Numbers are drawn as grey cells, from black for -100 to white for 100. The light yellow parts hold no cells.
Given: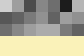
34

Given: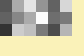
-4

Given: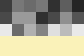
75

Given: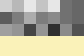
-63

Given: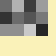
12

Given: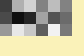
-26
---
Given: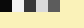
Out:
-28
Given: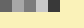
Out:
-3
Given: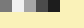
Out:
-5
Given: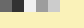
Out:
23
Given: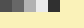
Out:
-19
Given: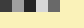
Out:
-18
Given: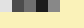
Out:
-13
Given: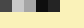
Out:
-44
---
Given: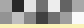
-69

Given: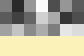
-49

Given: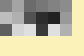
38

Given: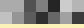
34

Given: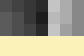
-39

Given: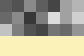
8

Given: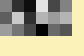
58

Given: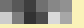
-31
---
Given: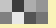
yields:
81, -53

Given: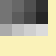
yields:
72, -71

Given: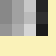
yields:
66, -79

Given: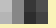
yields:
50, -65

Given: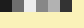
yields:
85, -78

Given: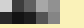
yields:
65, -85
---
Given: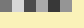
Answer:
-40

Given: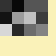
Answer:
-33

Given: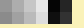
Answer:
55

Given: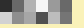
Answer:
40

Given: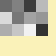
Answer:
-53

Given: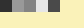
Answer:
3

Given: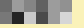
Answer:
4

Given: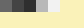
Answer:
-63

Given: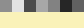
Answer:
-41
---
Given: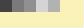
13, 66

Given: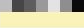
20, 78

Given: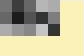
-35, 53

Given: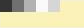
40, 95

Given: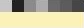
35, 55

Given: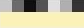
-35, 75

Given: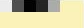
-98, 85

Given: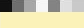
93, 93

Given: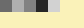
2, 65

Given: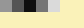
-88, 71
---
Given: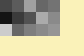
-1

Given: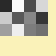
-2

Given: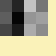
34

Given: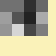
-44

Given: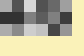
61

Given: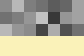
9

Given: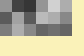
7

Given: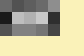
1
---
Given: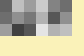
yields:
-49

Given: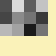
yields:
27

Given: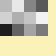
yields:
-22

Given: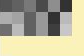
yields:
46

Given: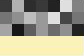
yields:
-82

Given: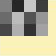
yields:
37

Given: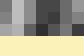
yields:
39
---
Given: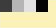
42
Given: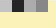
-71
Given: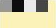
-90
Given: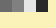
0
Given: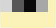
-32
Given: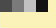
-4
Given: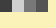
63
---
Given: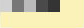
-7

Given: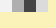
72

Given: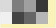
-20

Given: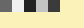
-19

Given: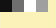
25

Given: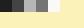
-9

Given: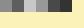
-26

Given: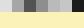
11

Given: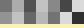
-36
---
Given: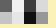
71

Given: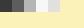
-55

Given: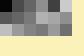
20

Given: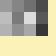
-31

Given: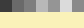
-1

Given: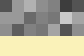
1

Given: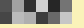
47

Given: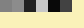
10

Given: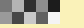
21

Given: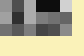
-30
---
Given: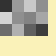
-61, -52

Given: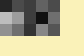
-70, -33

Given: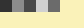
-61, -16

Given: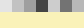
79, 44

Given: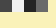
-45, -17

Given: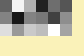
-23, 28

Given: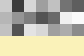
60, 9

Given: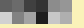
-25, 37

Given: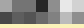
30, 11

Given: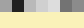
27, 9
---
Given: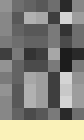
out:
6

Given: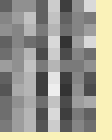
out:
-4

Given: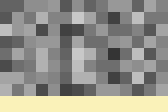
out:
39

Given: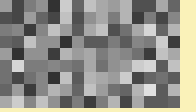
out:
32

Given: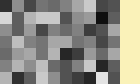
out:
41

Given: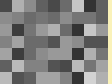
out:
46

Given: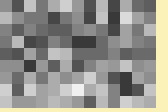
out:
53

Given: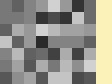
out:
-32

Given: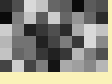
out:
-47
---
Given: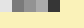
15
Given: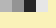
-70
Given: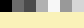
-41
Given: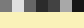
-20
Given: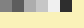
36
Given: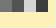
66
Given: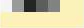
-71
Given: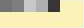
56
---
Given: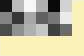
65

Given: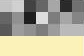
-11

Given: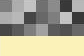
44

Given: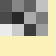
51

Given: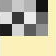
-86

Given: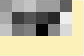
-26

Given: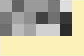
74
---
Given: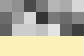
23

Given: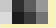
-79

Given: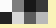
69

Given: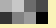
2

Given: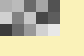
2

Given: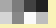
7

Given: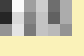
70
